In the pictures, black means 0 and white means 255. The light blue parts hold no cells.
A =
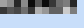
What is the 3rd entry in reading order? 39
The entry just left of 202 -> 97
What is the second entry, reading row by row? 138
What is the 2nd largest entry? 175
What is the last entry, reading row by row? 124
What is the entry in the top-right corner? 39
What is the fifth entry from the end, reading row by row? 150
